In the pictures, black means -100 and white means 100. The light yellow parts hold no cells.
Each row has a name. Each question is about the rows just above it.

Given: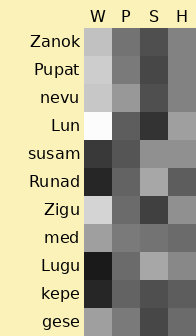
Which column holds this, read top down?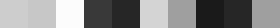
W
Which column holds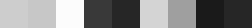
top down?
W

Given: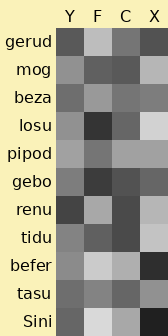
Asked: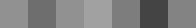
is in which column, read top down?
Y
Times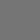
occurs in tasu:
0
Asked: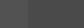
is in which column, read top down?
C

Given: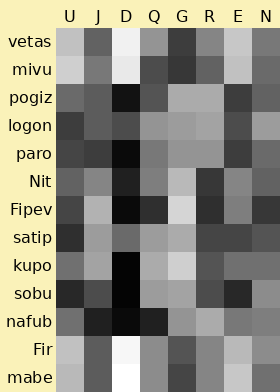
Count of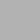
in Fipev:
1
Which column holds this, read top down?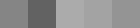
R
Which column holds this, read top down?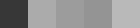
G
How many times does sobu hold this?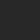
2
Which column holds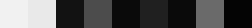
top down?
D

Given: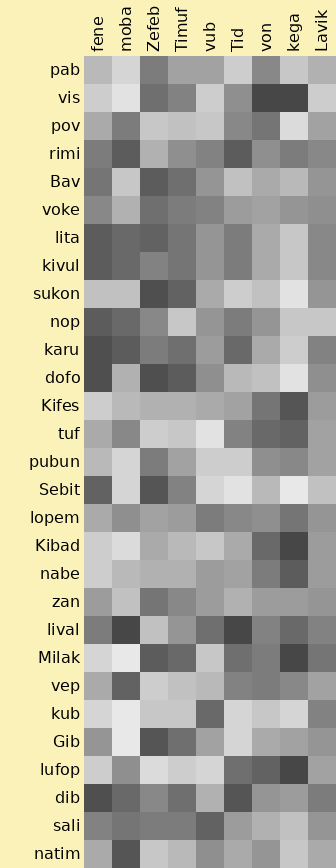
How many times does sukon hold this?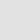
1
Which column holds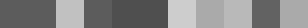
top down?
fene
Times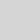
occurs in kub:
3
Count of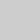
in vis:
3
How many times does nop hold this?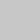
3
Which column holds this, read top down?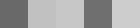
Timuf

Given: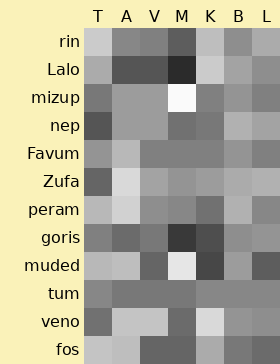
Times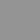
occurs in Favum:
2
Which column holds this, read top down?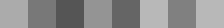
T
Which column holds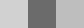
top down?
A
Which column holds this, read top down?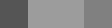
V
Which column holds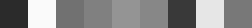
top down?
M
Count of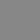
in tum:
4

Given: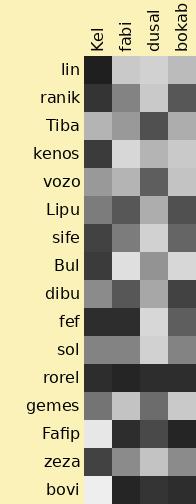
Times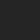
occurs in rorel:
1
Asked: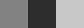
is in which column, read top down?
bokab
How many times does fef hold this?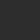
2
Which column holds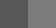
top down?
fabi
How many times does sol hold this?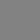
3

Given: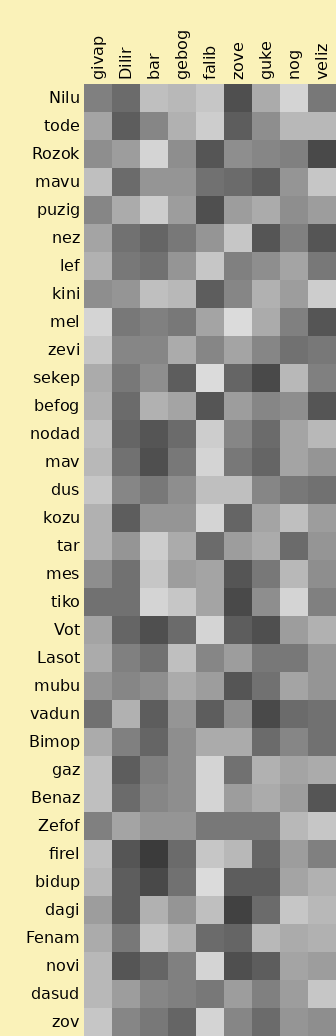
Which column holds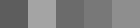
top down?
gebog
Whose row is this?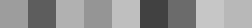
dagi
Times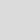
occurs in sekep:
1

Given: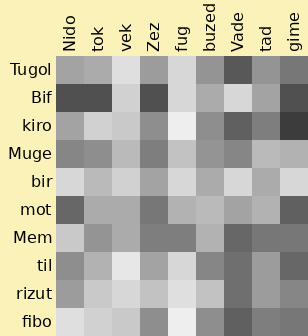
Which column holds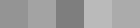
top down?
tad
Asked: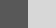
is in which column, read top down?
Vade
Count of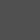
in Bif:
4
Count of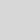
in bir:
4
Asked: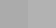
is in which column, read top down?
tad
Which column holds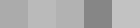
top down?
buzed

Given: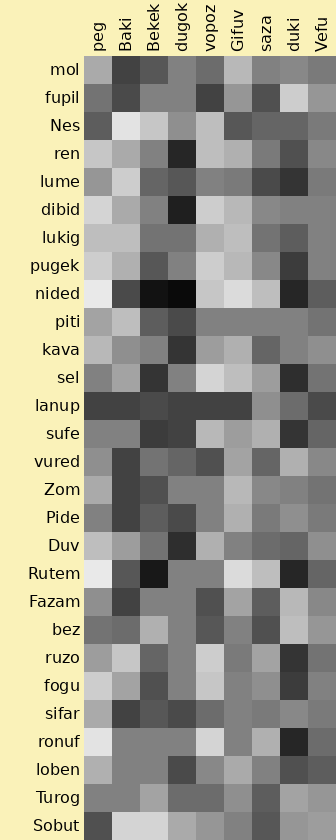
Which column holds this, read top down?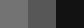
Bekek
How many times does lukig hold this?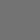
3
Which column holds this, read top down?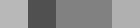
vopoz
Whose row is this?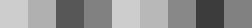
pugek
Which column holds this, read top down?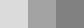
Gifuv
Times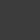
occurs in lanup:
0
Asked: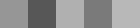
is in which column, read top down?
Gifuv

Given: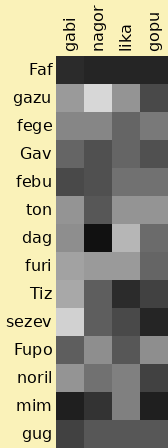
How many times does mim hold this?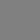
1
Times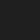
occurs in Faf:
0
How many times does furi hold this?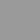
2
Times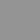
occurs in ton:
3
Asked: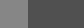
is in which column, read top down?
nagor
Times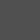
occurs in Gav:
2
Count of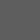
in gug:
0

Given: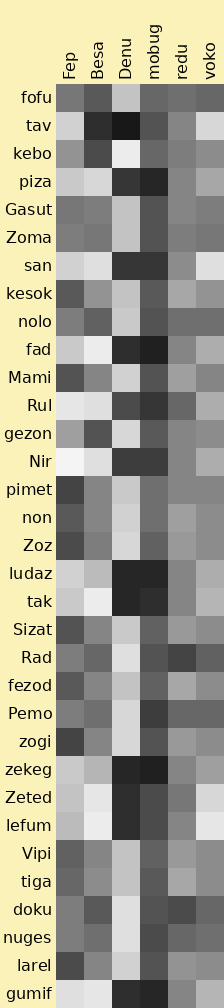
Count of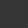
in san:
2
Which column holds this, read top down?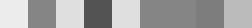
Besa

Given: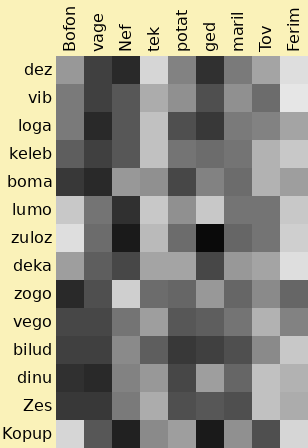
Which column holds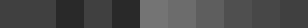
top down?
vage
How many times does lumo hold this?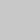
4

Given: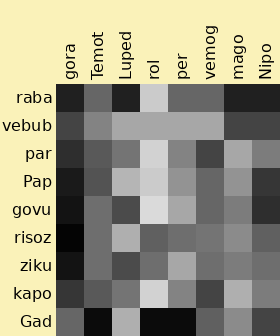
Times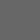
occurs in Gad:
1
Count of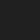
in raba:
4
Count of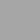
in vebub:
4
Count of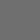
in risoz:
2
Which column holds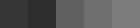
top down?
Nipo
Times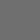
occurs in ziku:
4

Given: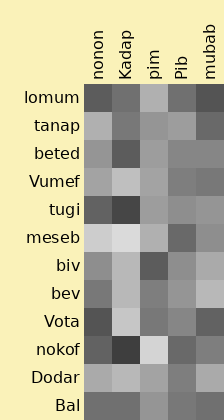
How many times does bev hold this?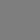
1
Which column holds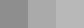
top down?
mubab
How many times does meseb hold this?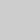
1

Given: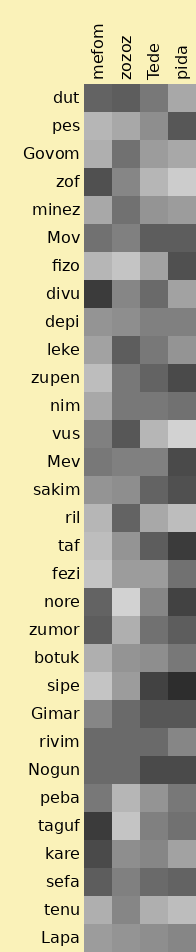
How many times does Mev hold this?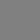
2
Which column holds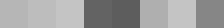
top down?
mefom
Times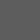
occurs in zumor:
2

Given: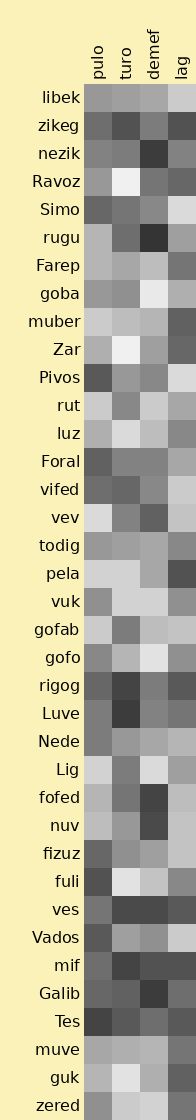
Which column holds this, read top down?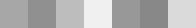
turo
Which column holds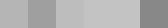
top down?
lag
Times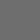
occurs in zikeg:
1
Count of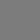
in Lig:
1
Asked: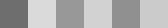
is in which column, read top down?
pulo
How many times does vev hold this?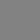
1

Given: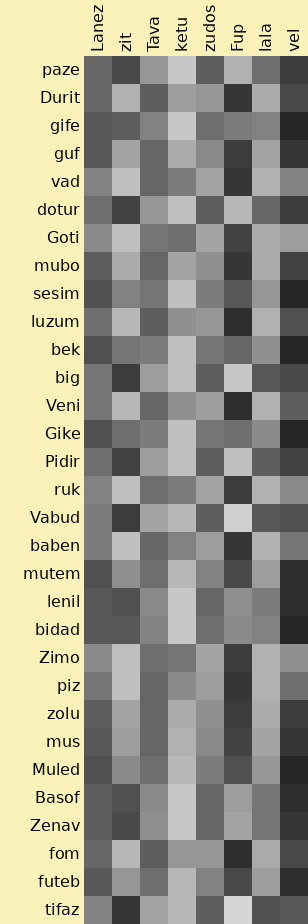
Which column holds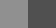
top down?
zit
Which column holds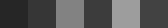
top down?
vel
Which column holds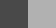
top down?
zit
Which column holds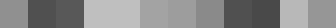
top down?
zit
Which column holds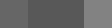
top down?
Lanez
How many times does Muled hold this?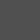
2

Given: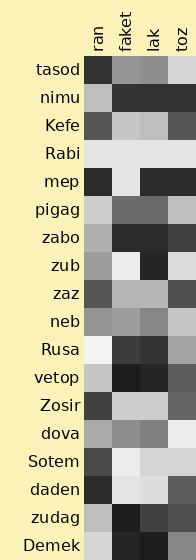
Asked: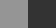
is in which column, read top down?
faket
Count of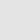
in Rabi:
4
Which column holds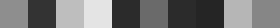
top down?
lak
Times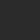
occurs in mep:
3
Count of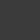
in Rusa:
1
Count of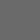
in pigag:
2
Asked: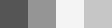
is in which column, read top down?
ran

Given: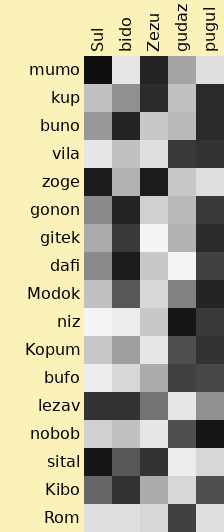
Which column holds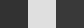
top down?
pugul
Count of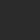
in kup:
2
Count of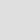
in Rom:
3

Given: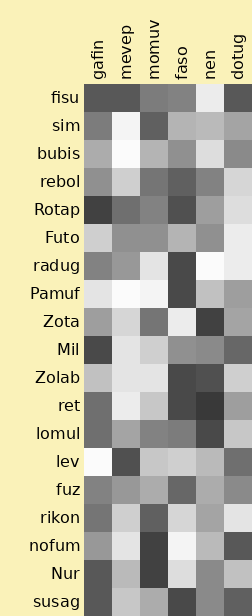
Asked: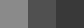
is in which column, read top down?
nen
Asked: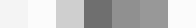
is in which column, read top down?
mevep
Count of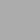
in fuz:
2
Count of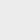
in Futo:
1
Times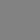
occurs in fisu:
1

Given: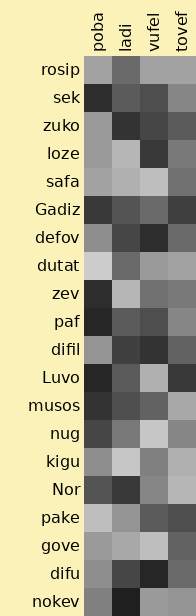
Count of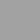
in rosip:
3
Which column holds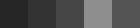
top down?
poba

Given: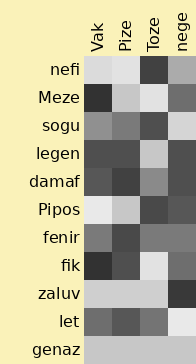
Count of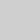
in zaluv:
3
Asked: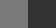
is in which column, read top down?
Vak
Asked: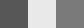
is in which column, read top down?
Vak
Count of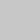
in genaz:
4
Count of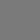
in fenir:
3
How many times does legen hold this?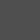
3

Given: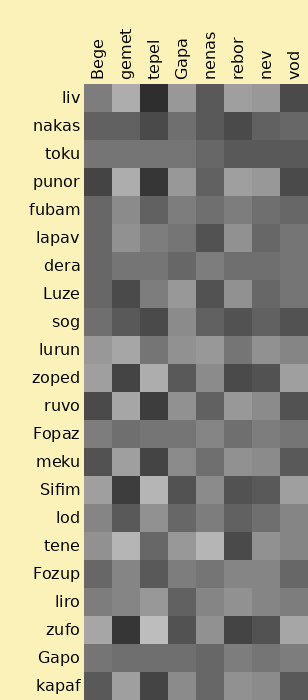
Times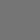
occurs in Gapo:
2
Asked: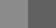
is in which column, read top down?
nenas
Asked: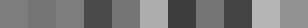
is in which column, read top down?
tepel
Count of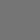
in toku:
4
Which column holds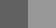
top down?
nenas
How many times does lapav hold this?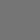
2

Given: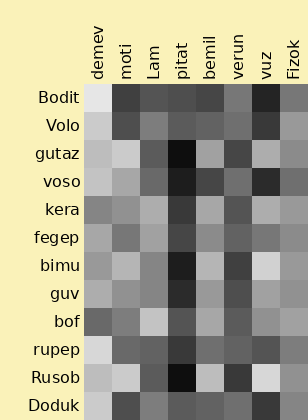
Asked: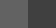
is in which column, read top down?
verun
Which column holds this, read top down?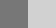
vuz
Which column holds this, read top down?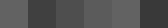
verun
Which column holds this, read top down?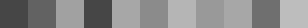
bemil

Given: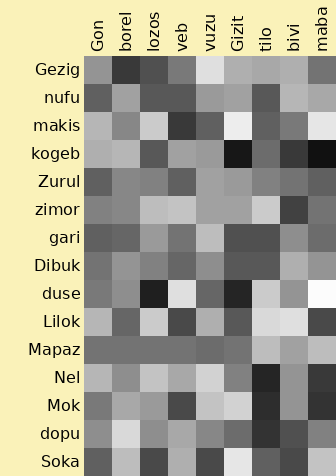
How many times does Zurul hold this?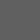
3
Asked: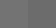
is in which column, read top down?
maba
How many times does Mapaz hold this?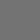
5
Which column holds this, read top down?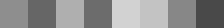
vuzu
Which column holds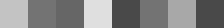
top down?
veb
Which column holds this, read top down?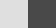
veb
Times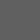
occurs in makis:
2

